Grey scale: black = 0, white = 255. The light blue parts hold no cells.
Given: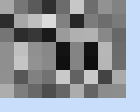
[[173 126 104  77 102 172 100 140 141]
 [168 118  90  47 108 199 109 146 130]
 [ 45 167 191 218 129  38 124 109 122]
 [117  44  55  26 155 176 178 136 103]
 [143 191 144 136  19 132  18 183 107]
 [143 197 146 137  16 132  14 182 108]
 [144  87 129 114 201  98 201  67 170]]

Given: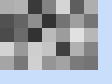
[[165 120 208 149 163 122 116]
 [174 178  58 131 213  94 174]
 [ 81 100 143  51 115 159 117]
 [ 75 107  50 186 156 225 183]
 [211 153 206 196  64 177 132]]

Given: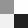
[[241  34]
 [148 254]]

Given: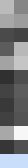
[[ 54  80]
 [187 134]
 [167 156]
 [ 74  67]
 [ 92 184]
 [163 197]
 [ 48  78]
 [ 67  92]
 [ 57  87]
 [ 65  83]
 [168 247]]

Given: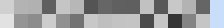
[[226 149 140 204 145 115 200 191 195 196  75 198  53 132 197]
 [208 179 177  95 197 183  84 102  96  95 193  88 200 179 101]]

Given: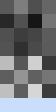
[[191  94 214  60]
 [ 89 126  79 102]
 [ 40  81  22 117]
 [ 80  61  69  92]
 [ 83  48  74  91]
 [188  87 208  57]
 [ 94 148  96 118]]
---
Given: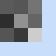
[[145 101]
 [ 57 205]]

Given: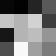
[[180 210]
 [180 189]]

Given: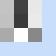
[[ 57 234]
 [254 136]]

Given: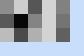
[[  7 132]
 [ 74 176]]

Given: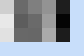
[[ 93 106]
 [104 103]]

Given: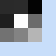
[[253 107]
 [131 181]]

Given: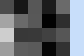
[[106  88]
 [ 56  57]]

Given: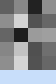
[[211  82]
 [ 29 155]]

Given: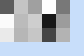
[[187 206]
 [182 198]]
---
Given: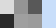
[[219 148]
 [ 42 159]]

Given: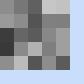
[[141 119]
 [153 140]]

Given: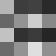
[[181  61]
 [103 147]]

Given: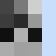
[[ 68 121]
 [ 60  42]]

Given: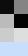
[[ 12 132]
 [187   3]]

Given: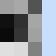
[[160 168]
 [ 16  48]]

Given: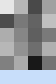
[[230 182]
 [ 76 121]]

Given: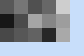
[[ 88 118]
 [ 23  75]]
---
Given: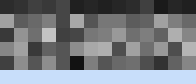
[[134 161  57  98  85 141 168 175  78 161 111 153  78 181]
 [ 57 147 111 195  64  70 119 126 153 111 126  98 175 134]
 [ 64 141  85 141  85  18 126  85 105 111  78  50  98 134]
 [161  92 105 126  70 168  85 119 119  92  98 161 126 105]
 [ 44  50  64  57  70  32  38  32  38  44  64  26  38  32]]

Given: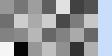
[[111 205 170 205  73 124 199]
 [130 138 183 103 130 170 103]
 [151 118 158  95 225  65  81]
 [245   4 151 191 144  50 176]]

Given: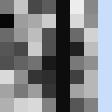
[[176 210 217 129  13  86 129]
 [121 196  72  92  13 237 135]
 [  7 157 169 204  13 217 143]
 [106 151 189  80  13 106 210]
 [217 143  52  46  13  64 183]
 [163 121 157  52  13 163 183]
 [ 80  99 114  25  13 121 143]
 [ 86  72 204  80  13  32 189]]

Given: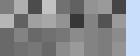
[[125 174  76 194 113  97 147 154  69]
 [105 131 105 113 119 139 131 125 139]
 [105 113 119 105 139 154 131 125 147]
 [182  97 160 167 147  55 131  83 154]]

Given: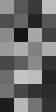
[[109 196 188  36]
 [ 29 182 115  50]
 [154 174 130 174]
 [ 79 101  36  87]
 [ 72  94 138  50]
 [154  87  58 188]
 [115  72  50  43]
 [138  22 167  65]]

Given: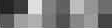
[[ 89 161 175 121  81 134 155  67]
 [ 37  59 223 128  97 189 148 109]]
